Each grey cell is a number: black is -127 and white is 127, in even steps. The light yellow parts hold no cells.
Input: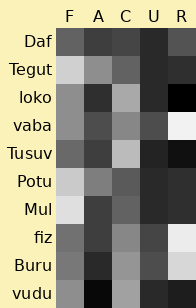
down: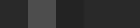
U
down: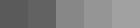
C
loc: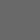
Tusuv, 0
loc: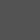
Daf, 4
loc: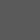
Potu, 2

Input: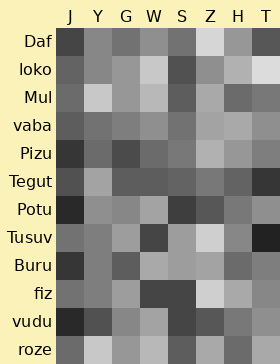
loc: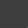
Potu, 4
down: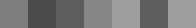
G

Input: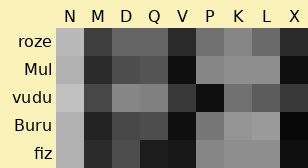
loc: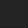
Buru, 1
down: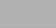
N
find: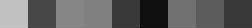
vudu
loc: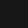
fiz, 4
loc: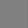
vudu, 3

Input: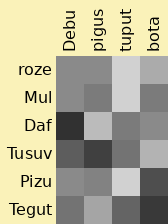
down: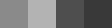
bota
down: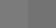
tuput
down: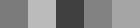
pigus
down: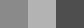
bota
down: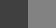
pigus
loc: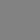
Pizu, 1
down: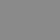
Debu

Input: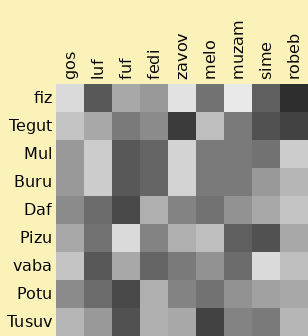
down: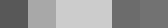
luf
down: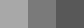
fuf
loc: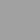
Potu, 7

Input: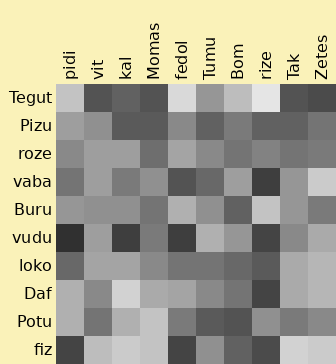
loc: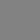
roze, 7
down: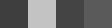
rize
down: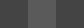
rize
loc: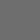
roze, 3
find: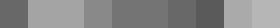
loko

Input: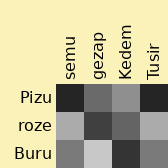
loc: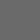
Pizu, 1
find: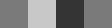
Buru
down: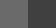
gezap
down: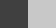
gezap

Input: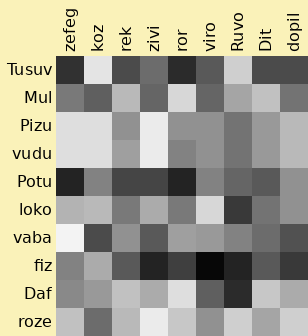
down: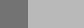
dopil
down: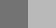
dopil
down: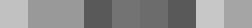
Dit
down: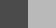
rek
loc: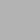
loko, 0
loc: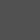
vaba, 8
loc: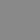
Daf, 0

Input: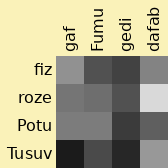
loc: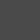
Tusuv, 1
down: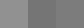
gaf
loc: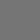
roze, 0
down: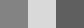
dafab

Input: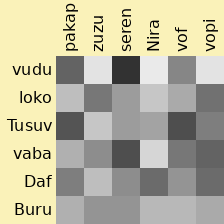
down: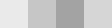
Nira
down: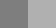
pakap
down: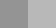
vof

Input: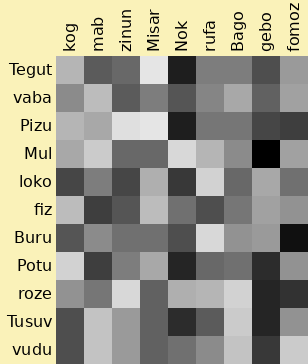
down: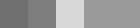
zinun
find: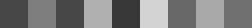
loko
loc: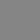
vaba, 5

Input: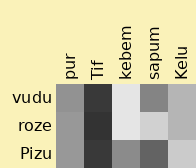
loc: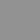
vudu, 0
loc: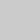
Pizu, 4
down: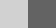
sapum
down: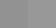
pur
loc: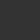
roze, 1
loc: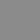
Pizu, 2

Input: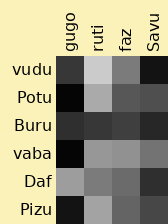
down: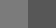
faz
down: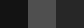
Savu
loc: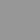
vaba, 1
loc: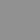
vaba, 2
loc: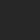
Buru, 3
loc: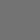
vaba, 3

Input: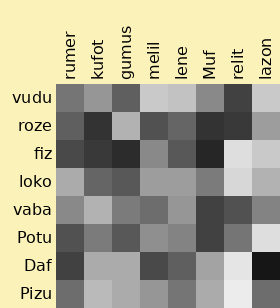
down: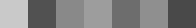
melil
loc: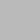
Pizu, 1
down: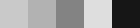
lazon
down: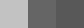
lene
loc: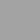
Daf, 5

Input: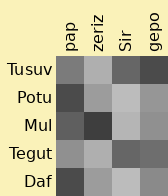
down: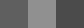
pap
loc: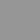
Potu, 3

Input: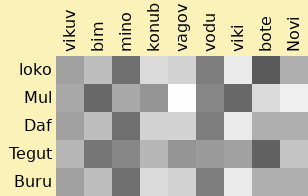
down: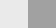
viki
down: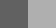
bote

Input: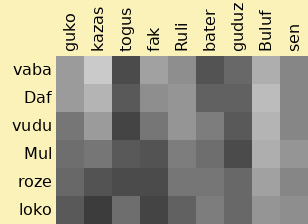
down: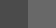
guduz
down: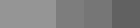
Ruli
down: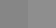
sen
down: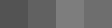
bater

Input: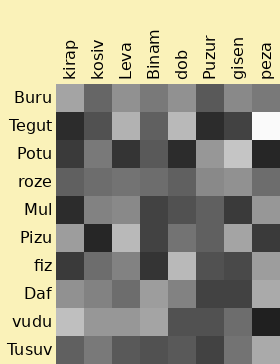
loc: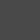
fiz, 6
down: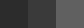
kirap
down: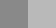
Leva
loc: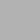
Tegut, 2
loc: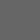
Buru, 1

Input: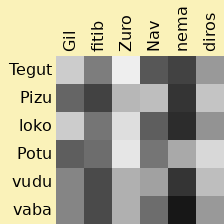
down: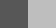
Nav
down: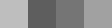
Nav

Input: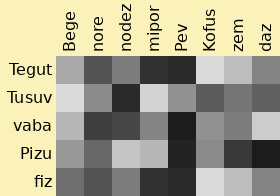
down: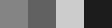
daz
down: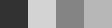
mipor
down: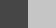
nodez
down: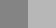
mipor

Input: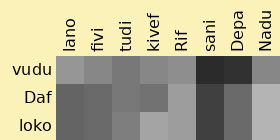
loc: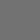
Daf, 3
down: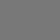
tudi
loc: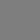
loko, 2

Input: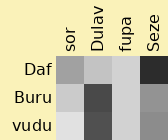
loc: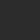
Daf, 3
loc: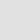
vudu, 0
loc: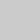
Buru, 0
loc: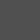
vudu, 1
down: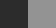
Seze
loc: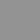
Buru, 3
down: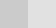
sor

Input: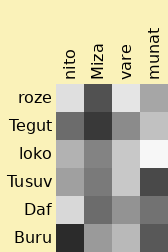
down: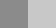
vare
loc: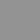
Daf, 2
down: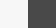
munat

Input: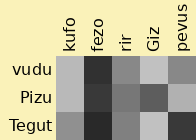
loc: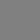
Tegut, 2
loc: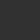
vudu, 1

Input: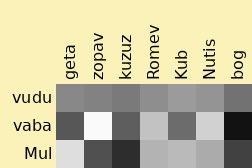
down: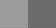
Kub
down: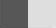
geta
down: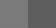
kuzuz
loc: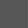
vaba, 0
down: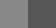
geta

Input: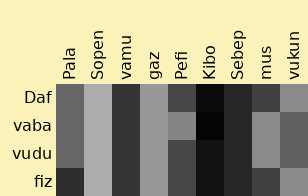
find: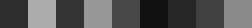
fiz
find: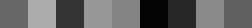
vaba
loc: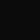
Daf, 5
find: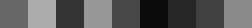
Daf

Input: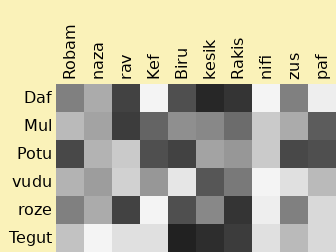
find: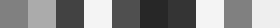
Daf
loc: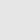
vudu, 4
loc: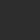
Tegut, 5

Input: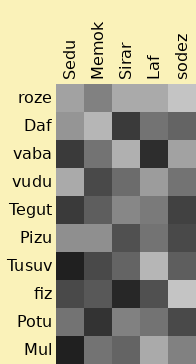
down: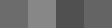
Sirar
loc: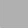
vaba, 2
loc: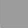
vudu, 3
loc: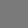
Tegut, 3
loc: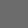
vudu, 2
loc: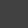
Tegut, 4

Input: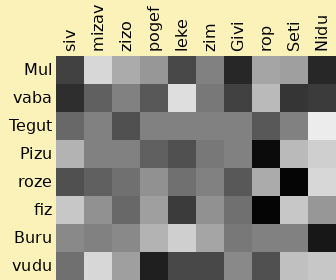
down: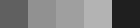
pogef
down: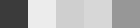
Nidu

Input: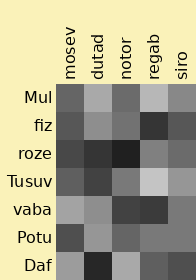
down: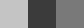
regab
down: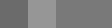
siro
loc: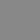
Mul, 4
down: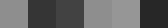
dutad
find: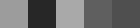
Daf
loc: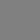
roze, 3

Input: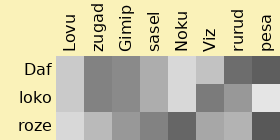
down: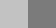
Viz
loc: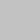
Daf, 5
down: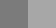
Viz
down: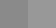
Gimip

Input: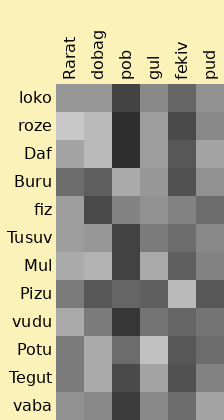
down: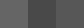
fekiv
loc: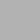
Mul, 1

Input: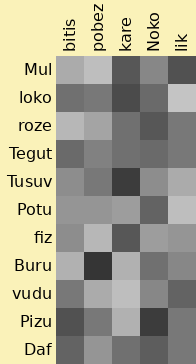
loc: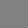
Tegut, 1
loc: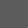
Daf, 3
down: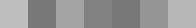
pobez

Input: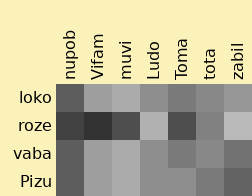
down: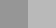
zabil
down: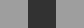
Vifam
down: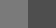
Toma
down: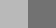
zabil
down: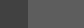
nupob

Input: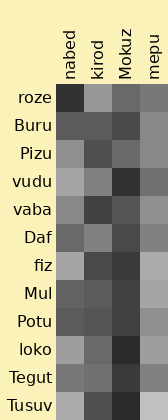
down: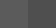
kirod
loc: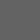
Mul, 0

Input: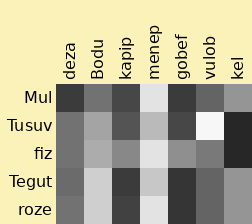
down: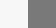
vulob
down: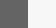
vulob
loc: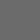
Tegut, 0
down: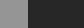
kel
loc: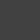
roze, 2
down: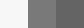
vulob
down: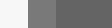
vulob

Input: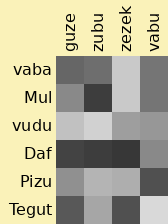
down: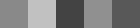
guze
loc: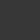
Daf, 2
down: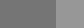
vabu
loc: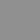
Pizu, 0

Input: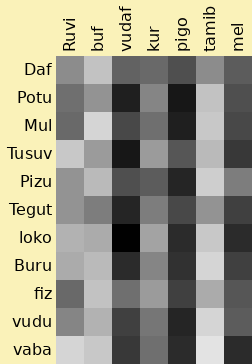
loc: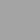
loko, 3
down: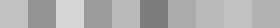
buf
